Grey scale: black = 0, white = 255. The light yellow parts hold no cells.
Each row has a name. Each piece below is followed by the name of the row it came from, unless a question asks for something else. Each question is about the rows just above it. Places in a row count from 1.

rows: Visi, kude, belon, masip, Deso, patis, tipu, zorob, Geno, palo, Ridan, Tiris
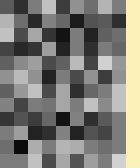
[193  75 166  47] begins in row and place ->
tipu, 3
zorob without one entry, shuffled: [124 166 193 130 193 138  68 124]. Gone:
[116]
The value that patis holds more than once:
[145]

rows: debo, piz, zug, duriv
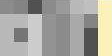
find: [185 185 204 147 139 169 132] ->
piz
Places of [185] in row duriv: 1 2

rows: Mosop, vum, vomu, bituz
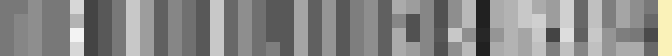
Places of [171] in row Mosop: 29 36 39
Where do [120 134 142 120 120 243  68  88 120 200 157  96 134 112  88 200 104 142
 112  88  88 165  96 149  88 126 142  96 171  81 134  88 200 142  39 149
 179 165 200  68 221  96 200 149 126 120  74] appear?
vomu

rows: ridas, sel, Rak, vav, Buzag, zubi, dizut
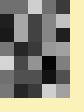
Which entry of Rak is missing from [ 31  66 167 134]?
[25]
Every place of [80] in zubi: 2 3 5
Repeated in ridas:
[112]

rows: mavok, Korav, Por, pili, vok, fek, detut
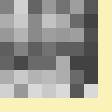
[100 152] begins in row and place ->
mavok, 3
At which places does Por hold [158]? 4 6
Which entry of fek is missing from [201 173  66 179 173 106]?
[186]
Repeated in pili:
[94]
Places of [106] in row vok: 3 4

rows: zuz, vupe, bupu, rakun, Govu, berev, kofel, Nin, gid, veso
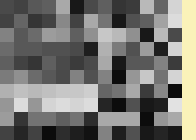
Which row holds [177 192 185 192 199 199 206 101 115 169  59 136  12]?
kofel
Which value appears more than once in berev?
[130]
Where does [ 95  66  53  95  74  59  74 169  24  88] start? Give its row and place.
Govu, 1
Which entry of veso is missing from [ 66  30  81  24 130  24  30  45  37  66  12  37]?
[18]
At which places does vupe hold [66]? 1 4 6
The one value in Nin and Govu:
[24]

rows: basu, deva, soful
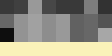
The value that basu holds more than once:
[57]
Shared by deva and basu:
[153]
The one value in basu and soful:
[153]

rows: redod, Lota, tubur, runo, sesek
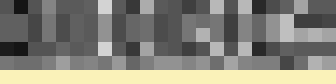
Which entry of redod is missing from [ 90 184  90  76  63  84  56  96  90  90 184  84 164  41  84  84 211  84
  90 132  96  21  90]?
[172]
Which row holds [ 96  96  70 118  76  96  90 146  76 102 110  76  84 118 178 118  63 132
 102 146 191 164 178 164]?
tubur
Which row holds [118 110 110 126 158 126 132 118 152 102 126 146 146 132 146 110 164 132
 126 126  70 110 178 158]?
sesek
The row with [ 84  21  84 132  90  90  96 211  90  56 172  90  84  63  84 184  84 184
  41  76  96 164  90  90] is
redod
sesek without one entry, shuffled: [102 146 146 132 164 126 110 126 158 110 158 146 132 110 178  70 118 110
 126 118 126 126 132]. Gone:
[152]

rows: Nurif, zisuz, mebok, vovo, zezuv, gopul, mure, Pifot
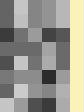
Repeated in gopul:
[140]
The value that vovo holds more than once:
[106]
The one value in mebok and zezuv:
[114]
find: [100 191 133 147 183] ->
zisuz
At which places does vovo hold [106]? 1 2 3 5
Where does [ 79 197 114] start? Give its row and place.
zezuv, 1
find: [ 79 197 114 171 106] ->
zezuv

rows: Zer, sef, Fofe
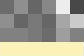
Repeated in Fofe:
[129]
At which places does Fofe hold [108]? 4
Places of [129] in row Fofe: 1 2 6
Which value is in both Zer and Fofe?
[108]
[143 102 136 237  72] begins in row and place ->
Zer, 2
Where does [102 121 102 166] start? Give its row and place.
sef, 2
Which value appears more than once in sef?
[102]

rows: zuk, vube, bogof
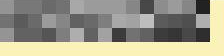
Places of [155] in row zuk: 7 8 9 13
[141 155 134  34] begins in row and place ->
zuk, 12
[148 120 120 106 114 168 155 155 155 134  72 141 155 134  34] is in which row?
zuk

